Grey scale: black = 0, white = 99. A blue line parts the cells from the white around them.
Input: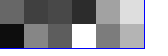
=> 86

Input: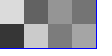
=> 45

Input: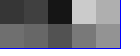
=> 68

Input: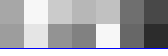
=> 28

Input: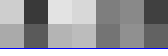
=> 25

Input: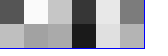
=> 48

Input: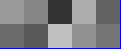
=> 38

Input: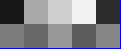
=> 17

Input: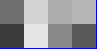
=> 71

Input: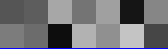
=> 52
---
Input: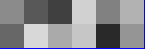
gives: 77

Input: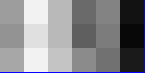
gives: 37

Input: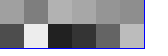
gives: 20

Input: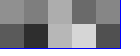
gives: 71

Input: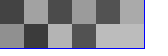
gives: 32

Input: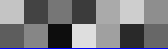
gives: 62

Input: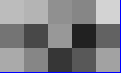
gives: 59
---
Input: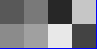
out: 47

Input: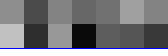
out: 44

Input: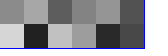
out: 51

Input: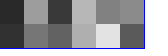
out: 71

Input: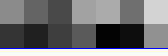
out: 66

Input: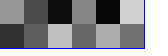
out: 52
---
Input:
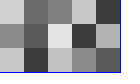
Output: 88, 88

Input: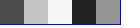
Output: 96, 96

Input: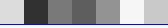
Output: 37, 96

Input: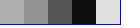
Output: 33, 87

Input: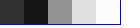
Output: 57, 97

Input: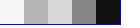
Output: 84, 96

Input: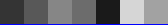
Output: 42, 83

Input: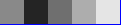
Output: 43, 89

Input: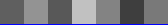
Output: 75, 75
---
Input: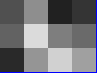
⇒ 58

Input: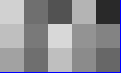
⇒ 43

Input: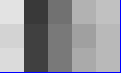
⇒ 25

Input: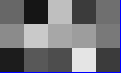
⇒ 34

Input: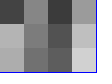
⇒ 44

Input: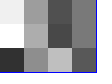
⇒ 55

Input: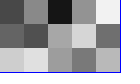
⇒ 87
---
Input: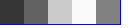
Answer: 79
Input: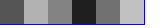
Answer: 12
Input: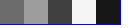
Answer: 25
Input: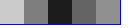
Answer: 11
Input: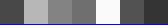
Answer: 97
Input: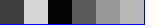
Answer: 35
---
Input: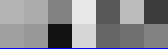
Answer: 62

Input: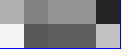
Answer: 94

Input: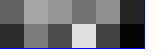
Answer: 18

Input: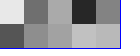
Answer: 33

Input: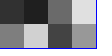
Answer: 49

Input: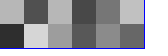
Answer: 18

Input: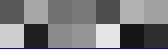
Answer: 80

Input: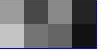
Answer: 76

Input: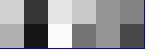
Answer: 68

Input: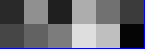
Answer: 27
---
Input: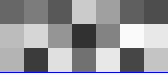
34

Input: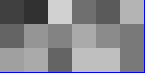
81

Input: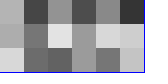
57

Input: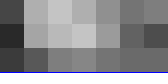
76

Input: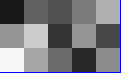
31

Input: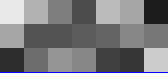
49

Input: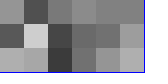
47

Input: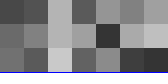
70

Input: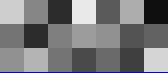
17
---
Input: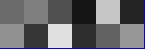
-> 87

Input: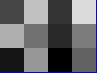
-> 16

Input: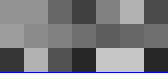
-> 50

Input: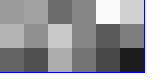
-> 78

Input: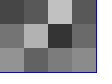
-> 20

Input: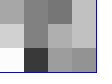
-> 68

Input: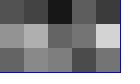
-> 39

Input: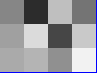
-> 27

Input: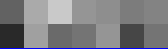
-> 41
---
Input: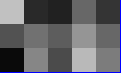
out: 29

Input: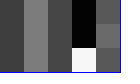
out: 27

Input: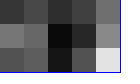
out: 8

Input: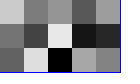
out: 0

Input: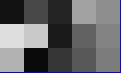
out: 21

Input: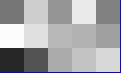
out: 66

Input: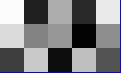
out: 5
